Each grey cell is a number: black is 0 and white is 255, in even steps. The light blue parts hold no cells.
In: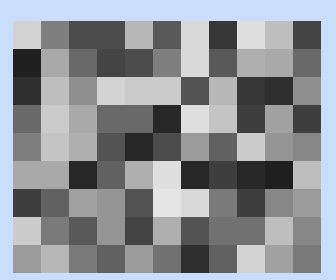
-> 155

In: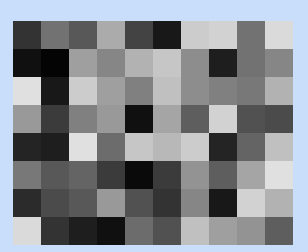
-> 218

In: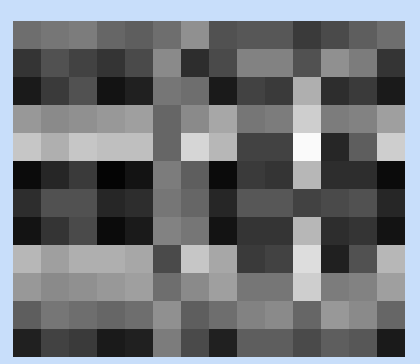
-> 32

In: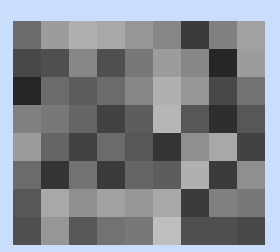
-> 79

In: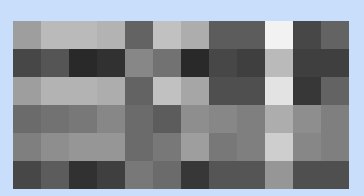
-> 71
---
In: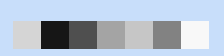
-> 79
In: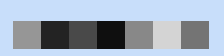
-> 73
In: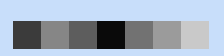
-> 93
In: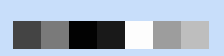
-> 2
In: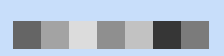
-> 220
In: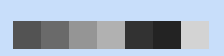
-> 149
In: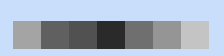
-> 81
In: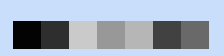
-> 202
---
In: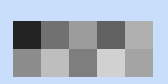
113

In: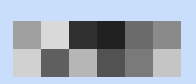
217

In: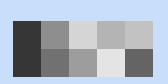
142

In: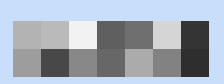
186

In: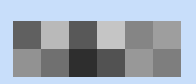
185

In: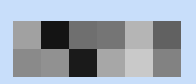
20

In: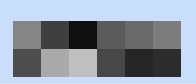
63

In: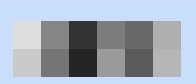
133

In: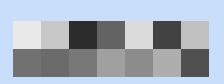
199
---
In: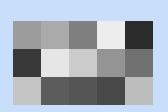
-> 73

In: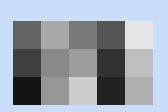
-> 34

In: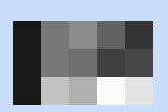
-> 251

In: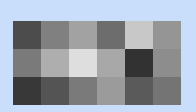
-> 90

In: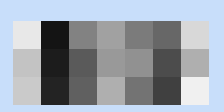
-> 64

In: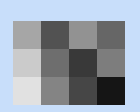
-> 70

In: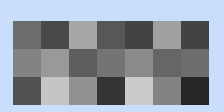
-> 131

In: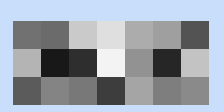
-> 126
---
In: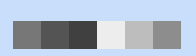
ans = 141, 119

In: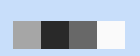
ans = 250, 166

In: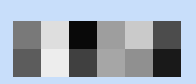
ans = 76, 92

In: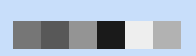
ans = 178, 118

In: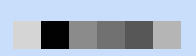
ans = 181, 213

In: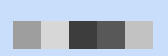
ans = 194, 158

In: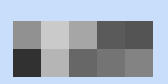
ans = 84, 49

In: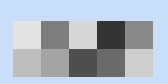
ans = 138, 190

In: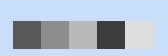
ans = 222, 89

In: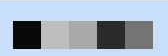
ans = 116, 9
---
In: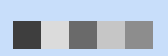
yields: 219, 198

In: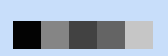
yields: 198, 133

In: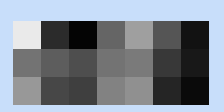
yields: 234, 159

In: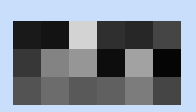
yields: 211, 162

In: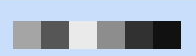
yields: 234, 165

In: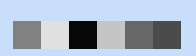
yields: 224, 197

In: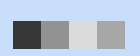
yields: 219, 167
